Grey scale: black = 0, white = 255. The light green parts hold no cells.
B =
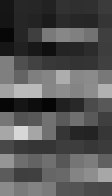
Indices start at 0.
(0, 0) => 22
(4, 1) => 79
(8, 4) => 90
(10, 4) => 61
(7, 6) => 75
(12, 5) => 132
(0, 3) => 34
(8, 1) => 83
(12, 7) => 167
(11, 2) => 99
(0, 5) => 47
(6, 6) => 141
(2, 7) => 63
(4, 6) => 52
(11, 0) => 149
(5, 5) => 136
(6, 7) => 177
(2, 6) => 115
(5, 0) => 127
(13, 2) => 131
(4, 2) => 66
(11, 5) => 117
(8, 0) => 118
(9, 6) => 35
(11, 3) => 112
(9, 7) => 54
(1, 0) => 21
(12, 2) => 64
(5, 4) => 173
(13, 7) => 72
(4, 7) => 64
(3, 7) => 61
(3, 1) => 33

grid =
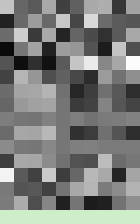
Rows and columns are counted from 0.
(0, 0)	196
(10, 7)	123
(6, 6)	62
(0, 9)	162
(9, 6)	60
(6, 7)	112
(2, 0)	108
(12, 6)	184
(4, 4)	90
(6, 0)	108
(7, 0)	102
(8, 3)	129
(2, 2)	58
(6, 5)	38
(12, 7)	169
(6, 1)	164
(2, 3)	169
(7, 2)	161
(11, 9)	119
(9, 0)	107
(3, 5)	150
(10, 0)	139
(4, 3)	17
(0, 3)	168
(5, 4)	97
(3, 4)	156
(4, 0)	84
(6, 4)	113
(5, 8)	114
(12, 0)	243
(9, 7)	112
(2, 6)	75
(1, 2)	156
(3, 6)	83

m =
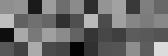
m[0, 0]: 143
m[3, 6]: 49
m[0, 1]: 147
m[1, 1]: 97
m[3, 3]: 74
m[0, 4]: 110
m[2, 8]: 63
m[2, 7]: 71
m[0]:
[143, 147, 26, 157, 110, 139, 45, 148, 162, 57, 127, 103]
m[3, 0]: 87
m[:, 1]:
[147, 97, 169, 66]

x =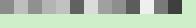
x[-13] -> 139
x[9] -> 92
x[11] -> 121
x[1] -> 190

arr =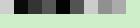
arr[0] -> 207
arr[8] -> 171
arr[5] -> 83

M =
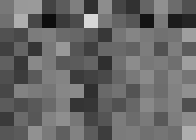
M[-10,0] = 120
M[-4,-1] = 144
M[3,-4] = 125
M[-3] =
[91, 77, 89, 106, 129, 52, 54, 95, 81, 103, 137, 120, 130, 79]
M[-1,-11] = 122
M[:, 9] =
[49, 86, 133, 98, 140, 121, 83, 103, 108, 125]
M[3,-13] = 101
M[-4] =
[71, 130, 123, 118, 135, 139, 47, 105, 115, 83, 121, 109, 130, 144]
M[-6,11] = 124
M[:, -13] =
[153, 175, 73, 101, 56, 60, 130, 77, 107, 91]
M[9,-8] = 92
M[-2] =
[58, 107, 87, 131, 143, 119, 68, 85, 124, 108, 122, 88, 126, 140]
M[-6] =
[96, 56, 137, 122, 88, 91, 100, 47, 113, 140, 120, 124, 111, 159]
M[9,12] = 110
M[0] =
[120, 153, 154, 67, 92, 127, 47, 141, 69, 49, 101, 144, 108, 80]
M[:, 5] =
[127, 75, 103, 85, 91, 59, 139, 52, 119, 130]
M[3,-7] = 104
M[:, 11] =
[144, 122, 113, 81, 124, 111, 109, 120, 88, 117]
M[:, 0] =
[120, 112, 81, 64, 96, 79, 71, 91, 58, 86]
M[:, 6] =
[47, 215, 89, 63, 100, 66, 47, 54, 68, 92]
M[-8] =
[81, 73, 124, 127, 106, 103, 89, 55, 118, 133, 122, 113, 116, 159]
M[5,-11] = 127

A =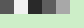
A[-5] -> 87
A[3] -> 94
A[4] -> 168
